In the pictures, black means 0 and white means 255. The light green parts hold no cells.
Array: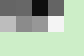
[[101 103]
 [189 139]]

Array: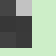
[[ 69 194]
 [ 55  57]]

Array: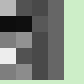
[[184  82]
 [ 13  15]]

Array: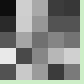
[[ 14 207]
 [ 42 205]]

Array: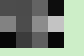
[[ 76  75]
 [130  76]]

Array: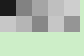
[[ 27 130]
 [199 181]]
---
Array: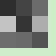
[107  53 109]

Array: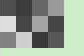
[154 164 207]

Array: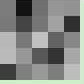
[146 163 193 152  61]

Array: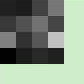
[119 114  49   2]

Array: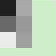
[169 105]

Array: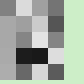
[116 203 133 170]
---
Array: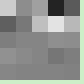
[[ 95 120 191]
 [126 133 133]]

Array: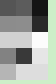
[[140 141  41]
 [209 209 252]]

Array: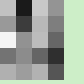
[[153  60 184]
 [244 146 188]]

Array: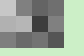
[[176 182  61]
 [127 105 114]]

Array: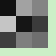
[[197  22  59]
 [ 63 126 112]]

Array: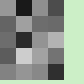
[[ 99 159 110]
 [110  41 146]]

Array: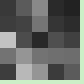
[[ 61  66 116]
 [194  75  39]]
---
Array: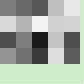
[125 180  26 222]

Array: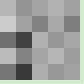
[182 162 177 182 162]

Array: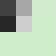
[ 64 206]

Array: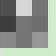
[ 79 118 150]

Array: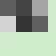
[94 51]

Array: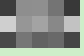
[ 61 150  98]

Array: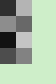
[ 47 104]
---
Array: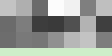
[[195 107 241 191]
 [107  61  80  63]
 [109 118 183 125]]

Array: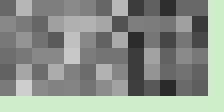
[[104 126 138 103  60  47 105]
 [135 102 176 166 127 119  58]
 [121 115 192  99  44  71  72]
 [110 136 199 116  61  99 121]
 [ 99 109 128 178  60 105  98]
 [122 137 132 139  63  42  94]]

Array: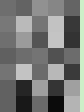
[[110 145 100]
 [120 117  56]
 [111  84  51]
 [ 96 116 108]
 [116 107  58]
 [ 97 159 160]
 [ 97 106 180]]

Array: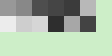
[[152  78  59]
 [236 214 167]]

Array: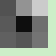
[[ 82 203]
 [ 89 110]
 [ 96 116]]

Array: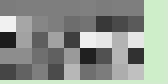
[[124 126 125 124 126]
 [240 135 109  56  90]
 [ 29  93  63 231 229]
 [140 112 154  81  50]
 [ 68 126 183 124 192]]
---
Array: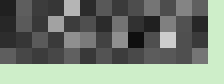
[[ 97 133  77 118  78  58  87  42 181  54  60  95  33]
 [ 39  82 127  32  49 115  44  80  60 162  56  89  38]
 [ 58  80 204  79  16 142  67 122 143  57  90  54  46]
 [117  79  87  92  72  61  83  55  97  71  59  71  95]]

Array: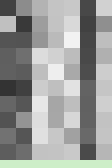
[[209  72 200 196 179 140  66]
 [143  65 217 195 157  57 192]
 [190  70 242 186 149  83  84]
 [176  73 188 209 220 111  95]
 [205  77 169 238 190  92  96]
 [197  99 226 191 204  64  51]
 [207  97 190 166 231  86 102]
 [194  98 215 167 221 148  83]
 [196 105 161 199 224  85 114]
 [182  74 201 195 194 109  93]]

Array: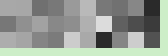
[[ 42 135 113 120 185 154 120 112 167 168]
 [ 59  77  96 220 176 142 136 162 144 119]
 [ 82 205 133  42 169 204 123 133 165 173]]

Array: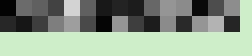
[[140  78  10 138 149 102  29  34  24  97 209  66  96 107   2]
 [ 36 180 150  41 138  29  63 150   5  72 157 127  62  22  38]]

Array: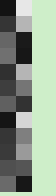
[[231  19]
 [181  53]
 [ 26 102]
 [ 23 112]
 [181  48]
 [117  62]
 [ 50  96]
 [214  21]
 [127  54]
 [154  58]
 [ 85  80]
 [ 23 106]]

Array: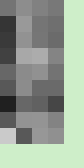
[[120 129 141 116]
 [111 117 153  53]
 [107 118 146  58]
 [132 172 168  65]
 [115 145 139 103]
 [106 106 140  88]
 [ 70  97 103  32]
 [131 148 147  89]
 [144 151  88 202]]
